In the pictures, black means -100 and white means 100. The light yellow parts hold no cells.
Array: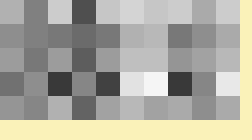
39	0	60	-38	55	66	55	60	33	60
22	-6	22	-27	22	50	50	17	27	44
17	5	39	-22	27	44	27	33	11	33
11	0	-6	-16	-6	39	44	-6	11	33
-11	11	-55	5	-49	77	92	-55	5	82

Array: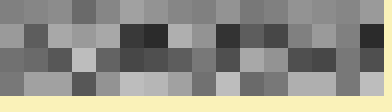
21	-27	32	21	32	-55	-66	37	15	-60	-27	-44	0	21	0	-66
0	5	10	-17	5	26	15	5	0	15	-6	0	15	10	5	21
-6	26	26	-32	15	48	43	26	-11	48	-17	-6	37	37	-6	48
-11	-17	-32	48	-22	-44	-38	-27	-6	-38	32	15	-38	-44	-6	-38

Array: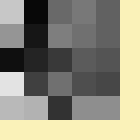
78	-50	-12	-39	-44
56	-94	-18	-6	-24
45	40	-61	11	11
17	-83	-1	-12	-24
-88	-72	-55	-29	-34

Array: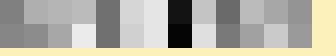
5	10	31	84	-12	63	79	-96	74	-6	26	58	21
0	37	42	47	-12	68	79	-86	53	-18	47	31	16

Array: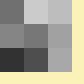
4	-7	26
-12	59	48
-61	-39	32

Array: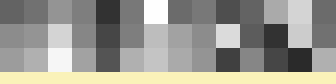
22	38	93	27	-34	38	54	33	16	-50	5	-45	-67	38
10	16	66	5	-45	-1	48	27	10	72	-28	-61	60	-11
-22	-11	16	-1	-61	-6	99	-16	-6	-39	-22	33	66	-16

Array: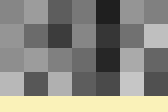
44	-32	38	-27	-42	55	-37
17	-16	-53	5	-58	-11	50
11	22	0	-16	-70	33	-21
5	22	-27	-6	-76	17	0
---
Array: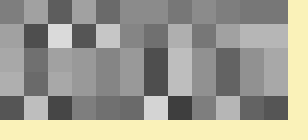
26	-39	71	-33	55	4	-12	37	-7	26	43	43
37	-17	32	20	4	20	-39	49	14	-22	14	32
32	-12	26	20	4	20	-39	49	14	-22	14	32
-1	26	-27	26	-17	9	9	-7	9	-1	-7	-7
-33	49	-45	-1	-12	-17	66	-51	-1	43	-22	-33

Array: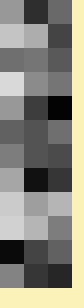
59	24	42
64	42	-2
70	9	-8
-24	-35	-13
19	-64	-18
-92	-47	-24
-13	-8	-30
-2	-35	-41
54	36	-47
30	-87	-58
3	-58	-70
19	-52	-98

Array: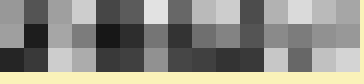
-71	-55	61	35	-55	-50	14	-45	-50	-60	-55	56	-19	51	66
25	-77	30	-3	-82	-65	-8	-60	-13	3	-34	8	-3	14	19
19	-34	25	61	-45	-29	77	-19	46	61	-40	40	71	46	30

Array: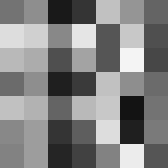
73	63	6	79	-33	57	-38
51	40	-22	45	57	-86	-10
45	34	-38	28	-33	91	-44
6	22	-60	-27	73	-76	-4
1	22	-71	-49	1	85	-33
-16	11	-76	-55	51	11	-16
-10	11	-81	-60	51	17	-22

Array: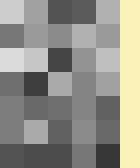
-13	-51	33	3	27
-7	21	9	39	21
-2	-18	-13	3	-24
-2	33	-24	9	-18
61	27	-35	-29	39
-35	-40	-40	-7	-57
72	55	-46	15	50

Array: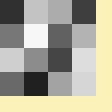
-63	52	34	-51
-18	-75	28	67
-7	93	-24	40
62	10	-46	73

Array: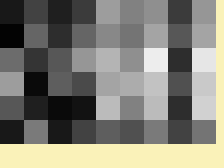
23	-92	-26	-42	29	35	52	-37	58
-15	-59	-32	18	41	12	86	-65	80
-98	-21	-65	-21	7	-9	29	-32	29
-81	-48	-76	-54	23	1	12	-54	18
-81	-4	-81	-48	-26	-37	-4	-48	-9
-32	-76	-92	-86	47	1	47	-65	64

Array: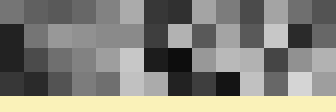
-73	-8	19	14	8	8	-51	40	-30	29	-30	56	-67	-19
-73	-41	-13	2	24	56	-78	-90	19	45	40	-46	14	40
-8	-25	-30	-19	2	34	-57	-62	29	-3	-41	29	-13	-35
-57	-67	-35	-3	-13	51	34	-73	-51	-84	51	-19	67	24
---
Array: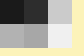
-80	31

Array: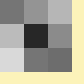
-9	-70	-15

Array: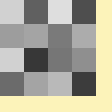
64	28	-7	-54

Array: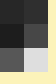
-70	-44

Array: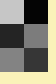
55	-3

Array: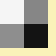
92	-85

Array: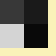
-56	-93

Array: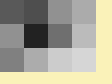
-30	-73	60
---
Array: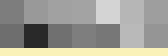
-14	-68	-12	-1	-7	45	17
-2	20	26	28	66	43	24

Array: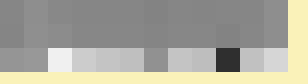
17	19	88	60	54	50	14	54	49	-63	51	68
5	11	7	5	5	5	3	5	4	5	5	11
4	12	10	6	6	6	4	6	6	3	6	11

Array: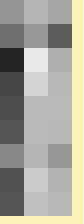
-34	50	45
17	41	30
-13	20	-27
-71	83	37
-45	66	44
-39	47	46
-33	47	44
7	42	18
-36	59	40

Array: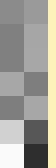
96	-65
10	21
0	30
0	31
32	-1
-1	32
63	-32

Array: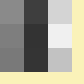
-5	-59	52
8	-51	66
-1	-60	88

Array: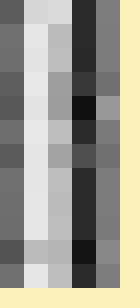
-13	80	48	-67	-2
-28	68	71	-66	-2
-12	80	47	-66	-3
-14	78	48	-68	-3
-27	81	24	-56	-12
-31	78	22	-88	19
-14	81	49	-67	-4
-29	79	27	-38	-12
-13	79	48	-67	-3
-14	80	47	-67	-3
-15	80	48	-67	-4
-35	47	42	-84	6

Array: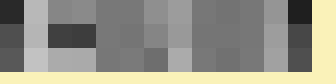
-31	52	34	33	-7	-4	-14	34	-6	-11	-6	26	-38
-68	44	5	8	-6	-6	12	22	-7	-10	-7	17	-76
-38	42	-50	-52	-6	-8	4	20	-8	-8	-7	23	-44

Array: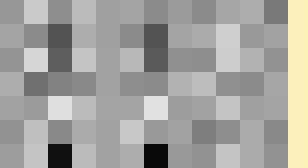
24	54	-88	47	27	35	-94	20	14	53	34	15
18	58	11	46	25	29	9	22	9	30	35	-5
28	10	-36	36	25	10	-35	29	33	62	20	27
17	68	-26	54	26	44	-30	12	11	60	40	14
36	-11	3	7	26	11	9	39	48	12	9	30
26	22	75	46	29	28	76	23	27	53	25	28
14	49	8	34	27	57	20	26	-1	11	33	8
